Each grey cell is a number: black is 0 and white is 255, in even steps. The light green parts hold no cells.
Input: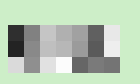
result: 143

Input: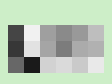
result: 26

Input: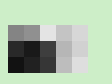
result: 33

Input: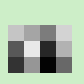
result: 150

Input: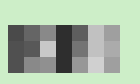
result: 137

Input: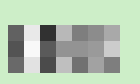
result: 226

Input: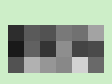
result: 177

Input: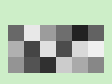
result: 83

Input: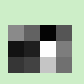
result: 66
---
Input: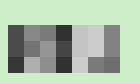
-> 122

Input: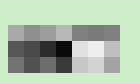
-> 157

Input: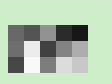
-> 146

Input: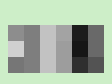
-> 194

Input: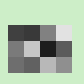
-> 129

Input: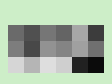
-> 118
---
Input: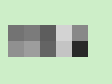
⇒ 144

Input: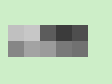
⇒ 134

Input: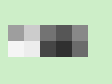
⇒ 245

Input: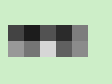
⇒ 152

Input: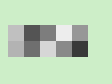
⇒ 179

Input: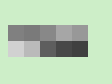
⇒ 209
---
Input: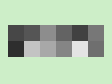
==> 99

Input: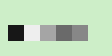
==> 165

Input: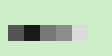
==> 119

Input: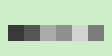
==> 143

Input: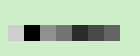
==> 43

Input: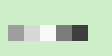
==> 249

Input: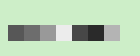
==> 71

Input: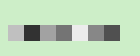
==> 236

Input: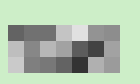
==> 225

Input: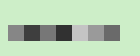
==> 196
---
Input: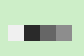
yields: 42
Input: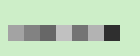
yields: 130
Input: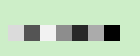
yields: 84
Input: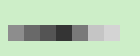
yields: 105
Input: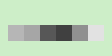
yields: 166
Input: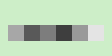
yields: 89
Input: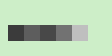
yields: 93
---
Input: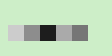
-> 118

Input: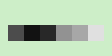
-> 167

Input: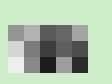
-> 165

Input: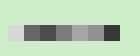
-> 166

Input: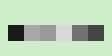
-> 113

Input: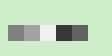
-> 98
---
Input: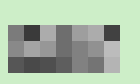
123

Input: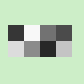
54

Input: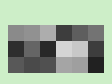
138

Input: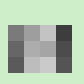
122

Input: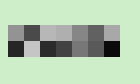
147

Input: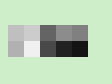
191

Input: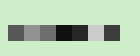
88
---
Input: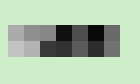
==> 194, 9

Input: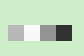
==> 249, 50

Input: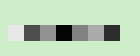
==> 232, 4

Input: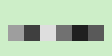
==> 222, 32

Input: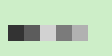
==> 210, 51

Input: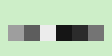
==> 236, 21
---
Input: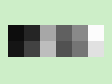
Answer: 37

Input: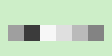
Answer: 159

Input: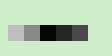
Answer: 73

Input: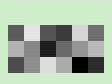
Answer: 45

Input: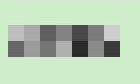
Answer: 72

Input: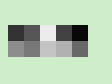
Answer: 65

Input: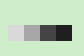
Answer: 167

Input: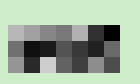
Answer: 27

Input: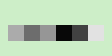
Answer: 109
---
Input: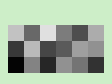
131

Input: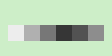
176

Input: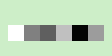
128

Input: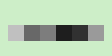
104

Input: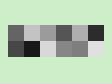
24

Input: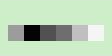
4

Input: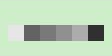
99
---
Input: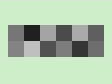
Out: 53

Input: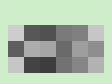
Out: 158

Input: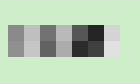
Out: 64

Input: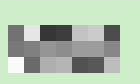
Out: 156

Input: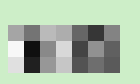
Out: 145

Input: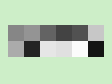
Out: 251
